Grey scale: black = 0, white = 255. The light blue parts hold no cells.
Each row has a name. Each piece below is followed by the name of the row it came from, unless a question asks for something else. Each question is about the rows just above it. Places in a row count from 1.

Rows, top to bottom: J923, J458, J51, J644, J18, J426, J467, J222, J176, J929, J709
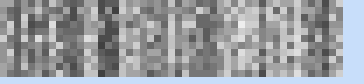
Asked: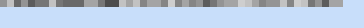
J18
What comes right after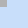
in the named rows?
[164]

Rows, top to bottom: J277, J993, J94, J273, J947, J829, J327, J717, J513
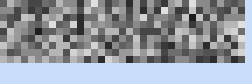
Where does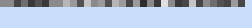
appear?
J993
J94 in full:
[110  82  70 196 182  70 182 154 182  70  96  44 110 110 196 138  70 138
  82 154 210  96 138 138 110  82 196  30 196  70 182  82 138 138 138]
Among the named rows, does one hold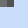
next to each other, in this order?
yes
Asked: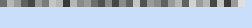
J829
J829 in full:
[110 182 154  96  70 154 123 196 182  57 182 138 154 110  82 138  70 138
  96 196  82 154 138  96 154 182  96 210 154 182  70 196  57 154 223]
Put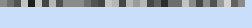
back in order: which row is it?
J94

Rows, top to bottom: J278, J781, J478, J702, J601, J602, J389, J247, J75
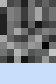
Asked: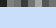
J478
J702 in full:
[ 33 115  99  33  99  20  60  72]
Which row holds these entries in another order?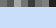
J478
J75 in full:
[ 72  33 153  20  60  85 153  85]

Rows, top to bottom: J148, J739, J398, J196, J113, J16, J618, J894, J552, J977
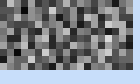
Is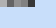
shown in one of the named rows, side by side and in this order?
yes
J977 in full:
[177 129 100 161  55 116  69  25 161  69 145 189  39 129 116 161  55  84
  55]
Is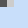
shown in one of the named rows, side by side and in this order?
yes

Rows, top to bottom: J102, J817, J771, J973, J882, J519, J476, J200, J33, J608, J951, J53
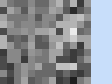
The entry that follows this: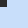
[90]
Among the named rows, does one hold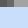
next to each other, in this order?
yes

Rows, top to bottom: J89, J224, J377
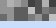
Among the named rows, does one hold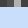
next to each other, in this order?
yes
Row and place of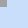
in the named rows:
J89, 3
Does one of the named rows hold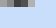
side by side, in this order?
yes
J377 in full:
[107 147  93  93 123 147  93 192]
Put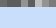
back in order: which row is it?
J377

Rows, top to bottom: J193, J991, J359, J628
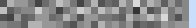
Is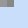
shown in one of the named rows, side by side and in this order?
yes
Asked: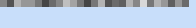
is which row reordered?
J193
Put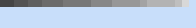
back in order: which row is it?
J193
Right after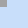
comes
[119]

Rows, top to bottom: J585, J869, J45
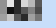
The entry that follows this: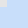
[42]
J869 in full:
[145  17  42  88 130  74]
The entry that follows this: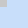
[88]

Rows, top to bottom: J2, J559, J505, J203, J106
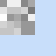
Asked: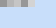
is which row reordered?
J203
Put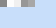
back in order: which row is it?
J505

